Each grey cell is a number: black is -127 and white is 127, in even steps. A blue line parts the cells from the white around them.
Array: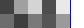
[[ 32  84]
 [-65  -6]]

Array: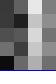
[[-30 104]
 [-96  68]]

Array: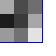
[[-52 -17]
 [-68  39]]

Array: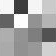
[[-66 117]
 [126  18]]

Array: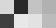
[[-86  67]
 [104  98]]

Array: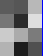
[[-41  56]
 [-84  94]]
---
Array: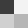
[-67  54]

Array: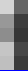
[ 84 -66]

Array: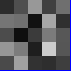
[-83 -15 -68  76 -65]

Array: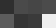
[-80 -74]

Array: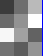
[-67  18 -29]

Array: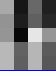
[ 41 -98 102 -36]
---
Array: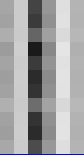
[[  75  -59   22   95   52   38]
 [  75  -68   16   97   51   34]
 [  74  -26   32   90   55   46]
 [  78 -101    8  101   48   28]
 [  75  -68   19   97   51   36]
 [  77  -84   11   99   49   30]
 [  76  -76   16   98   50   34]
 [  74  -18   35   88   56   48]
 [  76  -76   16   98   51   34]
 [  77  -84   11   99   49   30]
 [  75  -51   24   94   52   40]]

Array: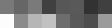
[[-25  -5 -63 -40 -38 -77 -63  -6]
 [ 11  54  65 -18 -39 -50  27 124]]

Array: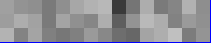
[[ 19  15  -5  15  39  50  56 -69 -10  45  -5   5  50  14  32]
 [ 45  34  -5  36  16   6  46 -33  19  57  45   2  26  16  29]
 [  3  36   0  -8   0  26   8 -17 -24  36  46  64  -3  20  51]]

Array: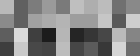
[[-31  -3  26  -5  63  46  60 -15   9  57]
 [-31  33  43  52  29  29  70 -38  78  11]
 [ 90 -64 -99  54 -90 -73 -56  58   5 -33]
 [ 73 -55 -59  61 -57 -36 -71  85 -19 -65]]

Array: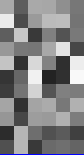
[[-34  41  39  15  -8  41]
 [-52  26  59  61 -11 107]
 [ 71 -70   0 -44  -6 -33]
 [ -7  -9  40  99 -56  24]
 [-78  88   2 -80 109  68]
 [-24 113 -92 -79 121 -74]
 [-11  83 -43   0  -3 -67]
 [-78  36  43  -7  49  37]
 [-56  29  26  49  -2  22]
 [ 53 -17 -46 -36 -63 -83]
 [ 54 -70 -21 -16 -27 -47]]

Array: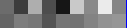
[[ -67   46  -50 -105   73    9  107    5  -19]
 [  -2   -8  -43  -10  -13    3   18   22  -27]]

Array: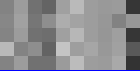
[[ 28 -14 -27  32  58  29  25  27 -73   3]
 [ 33  -9  14  45  35  29  23   2  23   7]
 [ 28 -14 -17  32  55  29  22  31 -73   4]
 [  3  14 -28  68  30  38  24  33 -38  57]
 [ 28 -14 -14  27  60  29  27  41 -76   3]]
